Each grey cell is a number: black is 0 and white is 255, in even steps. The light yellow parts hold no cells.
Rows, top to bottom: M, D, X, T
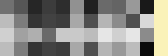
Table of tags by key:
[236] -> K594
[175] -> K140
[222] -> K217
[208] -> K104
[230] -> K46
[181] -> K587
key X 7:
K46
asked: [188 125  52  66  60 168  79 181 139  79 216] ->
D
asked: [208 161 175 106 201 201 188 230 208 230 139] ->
X
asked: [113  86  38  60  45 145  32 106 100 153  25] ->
M

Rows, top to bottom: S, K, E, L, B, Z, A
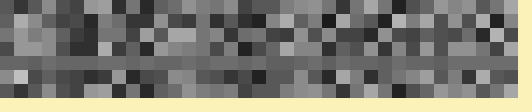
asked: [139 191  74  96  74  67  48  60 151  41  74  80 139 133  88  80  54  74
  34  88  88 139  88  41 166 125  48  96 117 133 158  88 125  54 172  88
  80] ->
Z
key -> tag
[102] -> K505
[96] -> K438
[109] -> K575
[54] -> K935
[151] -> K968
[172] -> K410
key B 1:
K505
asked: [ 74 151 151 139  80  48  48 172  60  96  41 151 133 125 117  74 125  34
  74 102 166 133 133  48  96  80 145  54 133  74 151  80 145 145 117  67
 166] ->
L
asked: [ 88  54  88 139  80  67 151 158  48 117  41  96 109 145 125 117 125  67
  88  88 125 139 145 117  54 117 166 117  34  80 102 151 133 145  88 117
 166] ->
A
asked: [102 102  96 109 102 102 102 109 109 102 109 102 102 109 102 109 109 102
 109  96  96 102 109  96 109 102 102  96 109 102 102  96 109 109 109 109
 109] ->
B

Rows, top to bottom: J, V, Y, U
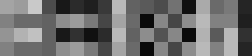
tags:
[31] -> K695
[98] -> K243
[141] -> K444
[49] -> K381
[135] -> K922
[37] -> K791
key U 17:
K791
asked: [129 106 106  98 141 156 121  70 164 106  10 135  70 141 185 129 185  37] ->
U
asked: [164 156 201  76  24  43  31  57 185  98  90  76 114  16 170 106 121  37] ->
J
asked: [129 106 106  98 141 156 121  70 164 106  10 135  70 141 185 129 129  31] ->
V

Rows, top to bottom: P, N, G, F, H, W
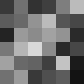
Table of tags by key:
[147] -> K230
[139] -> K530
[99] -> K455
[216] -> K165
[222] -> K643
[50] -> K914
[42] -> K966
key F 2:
K165
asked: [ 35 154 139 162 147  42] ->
G
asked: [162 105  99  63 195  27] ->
H
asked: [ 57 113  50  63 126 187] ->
P
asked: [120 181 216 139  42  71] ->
F
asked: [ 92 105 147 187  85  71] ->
N

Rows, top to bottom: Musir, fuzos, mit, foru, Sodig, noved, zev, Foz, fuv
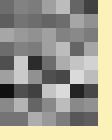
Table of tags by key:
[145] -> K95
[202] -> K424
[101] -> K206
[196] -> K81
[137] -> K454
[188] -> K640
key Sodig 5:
K81
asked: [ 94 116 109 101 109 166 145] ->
fuzos
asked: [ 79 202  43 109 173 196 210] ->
Sodig
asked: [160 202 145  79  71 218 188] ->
noved
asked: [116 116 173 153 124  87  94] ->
fuv
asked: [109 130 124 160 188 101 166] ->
foru
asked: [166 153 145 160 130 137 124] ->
mit

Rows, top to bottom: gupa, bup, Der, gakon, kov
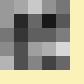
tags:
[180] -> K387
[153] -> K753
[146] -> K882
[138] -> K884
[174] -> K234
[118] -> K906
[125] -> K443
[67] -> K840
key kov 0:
K387
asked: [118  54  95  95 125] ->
Der
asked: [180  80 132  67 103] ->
kov

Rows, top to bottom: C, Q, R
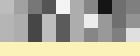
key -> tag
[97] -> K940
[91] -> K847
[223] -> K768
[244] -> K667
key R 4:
K847
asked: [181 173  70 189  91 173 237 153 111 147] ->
Q
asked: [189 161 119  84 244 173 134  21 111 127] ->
C
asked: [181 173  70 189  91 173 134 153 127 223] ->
R

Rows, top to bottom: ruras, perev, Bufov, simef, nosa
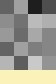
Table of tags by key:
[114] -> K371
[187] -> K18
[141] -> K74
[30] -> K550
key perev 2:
K18
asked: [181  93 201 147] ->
nosa
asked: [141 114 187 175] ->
perev
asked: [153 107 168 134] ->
Bufov
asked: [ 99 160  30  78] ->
ruras

